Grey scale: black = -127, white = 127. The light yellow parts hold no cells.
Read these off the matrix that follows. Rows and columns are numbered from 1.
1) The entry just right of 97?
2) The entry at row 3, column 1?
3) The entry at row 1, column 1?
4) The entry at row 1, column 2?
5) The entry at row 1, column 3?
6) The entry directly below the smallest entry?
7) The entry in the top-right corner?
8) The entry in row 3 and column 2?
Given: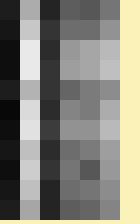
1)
-67
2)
-113
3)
-98
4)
44
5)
-91
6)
-113
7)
-10
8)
105

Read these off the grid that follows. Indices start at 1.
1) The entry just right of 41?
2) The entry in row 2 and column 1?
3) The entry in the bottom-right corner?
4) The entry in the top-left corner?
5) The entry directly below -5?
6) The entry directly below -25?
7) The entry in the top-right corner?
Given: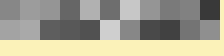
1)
-33
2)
35
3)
15
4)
7
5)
-62
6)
-39
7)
-70

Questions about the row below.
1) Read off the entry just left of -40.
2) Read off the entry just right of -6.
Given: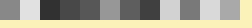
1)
-55
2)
89

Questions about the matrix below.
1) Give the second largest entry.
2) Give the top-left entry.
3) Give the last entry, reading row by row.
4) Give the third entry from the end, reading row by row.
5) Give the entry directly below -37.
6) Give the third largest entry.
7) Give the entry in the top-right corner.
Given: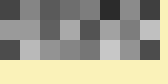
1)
64
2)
-58
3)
-51
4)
71
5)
-31
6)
57
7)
-64

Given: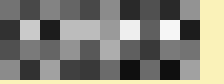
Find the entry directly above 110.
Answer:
-86
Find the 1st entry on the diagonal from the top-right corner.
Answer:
19
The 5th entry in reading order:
-55
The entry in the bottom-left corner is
11
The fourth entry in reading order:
-26
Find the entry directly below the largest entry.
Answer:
-5
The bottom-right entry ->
33
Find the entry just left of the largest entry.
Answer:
-32
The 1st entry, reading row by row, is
-12
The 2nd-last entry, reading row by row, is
-112
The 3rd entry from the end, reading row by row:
-20
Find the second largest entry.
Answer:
110

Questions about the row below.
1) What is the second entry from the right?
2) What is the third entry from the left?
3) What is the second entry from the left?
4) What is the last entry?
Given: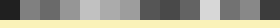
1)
8
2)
-21
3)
0
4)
-67

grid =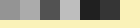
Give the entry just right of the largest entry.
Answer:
-95
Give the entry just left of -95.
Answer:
62

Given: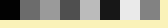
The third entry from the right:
-104
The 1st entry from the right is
2
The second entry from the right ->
106

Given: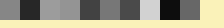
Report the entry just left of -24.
-114
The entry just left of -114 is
82
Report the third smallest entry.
-61

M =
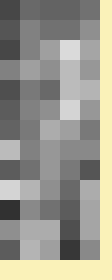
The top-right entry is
-14
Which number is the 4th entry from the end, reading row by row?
52
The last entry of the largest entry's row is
37
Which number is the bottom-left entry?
-35
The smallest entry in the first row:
-56
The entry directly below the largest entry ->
59
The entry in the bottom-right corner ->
9
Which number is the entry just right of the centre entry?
31
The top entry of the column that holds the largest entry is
-28
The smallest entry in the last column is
-42
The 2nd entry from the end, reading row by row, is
-72
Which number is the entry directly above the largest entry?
-14
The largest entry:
90
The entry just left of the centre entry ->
-6
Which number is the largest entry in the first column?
84

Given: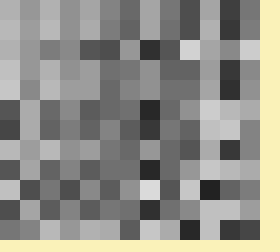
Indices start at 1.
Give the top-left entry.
49
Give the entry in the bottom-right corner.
-57
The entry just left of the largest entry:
17
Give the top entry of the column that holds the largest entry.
37
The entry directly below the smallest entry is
64
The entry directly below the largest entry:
-79
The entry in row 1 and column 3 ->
49
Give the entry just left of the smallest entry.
70
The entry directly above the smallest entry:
70
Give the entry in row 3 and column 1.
49
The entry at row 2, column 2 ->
29
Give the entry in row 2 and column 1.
56
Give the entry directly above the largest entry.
-87
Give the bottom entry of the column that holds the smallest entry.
64
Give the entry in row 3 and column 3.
-3
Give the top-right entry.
-9
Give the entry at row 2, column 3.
56

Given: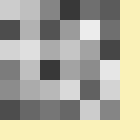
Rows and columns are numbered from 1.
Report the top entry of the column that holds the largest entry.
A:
-16
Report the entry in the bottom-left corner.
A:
-50
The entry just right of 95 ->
43
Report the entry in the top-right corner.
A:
-36
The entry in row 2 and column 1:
-50
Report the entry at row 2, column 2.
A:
50
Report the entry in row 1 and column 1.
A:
76
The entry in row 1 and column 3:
5
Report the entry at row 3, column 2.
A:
95

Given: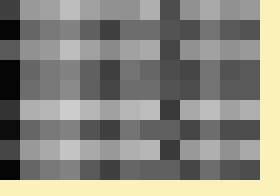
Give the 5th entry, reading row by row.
33
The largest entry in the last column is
47
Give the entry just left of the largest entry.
53
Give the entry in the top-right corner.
25
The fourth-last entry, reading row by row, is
-57
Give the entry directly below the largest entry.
2
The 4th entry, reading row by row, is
60
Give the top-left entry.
-63
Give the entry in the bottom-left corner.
-122
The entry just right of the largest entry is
53
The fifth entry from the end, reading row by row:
-31
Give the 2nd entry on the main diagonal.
-25
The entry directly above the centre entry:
-12
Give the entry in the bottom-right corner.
-50
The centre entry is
-18
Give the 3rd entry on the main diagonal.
25
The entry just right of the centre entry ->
-18
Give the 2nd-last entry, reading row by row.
-44

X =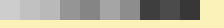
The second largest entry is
65
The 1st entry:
77
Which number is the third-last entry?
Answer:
-65

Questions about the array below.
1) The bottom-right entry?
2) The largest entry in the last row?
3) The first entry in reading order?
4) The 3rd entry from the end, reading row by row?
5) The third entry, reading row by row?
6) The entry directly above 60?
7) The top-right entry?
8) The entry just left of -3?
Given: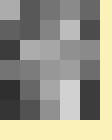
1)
-67
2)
81
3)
44
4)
16
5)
-11
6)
10
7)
-24
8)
-11

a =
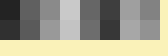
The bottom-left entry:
-79
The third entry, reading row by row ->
10
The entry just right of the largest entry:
-25
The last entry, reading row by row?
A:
18
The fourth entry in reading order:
73
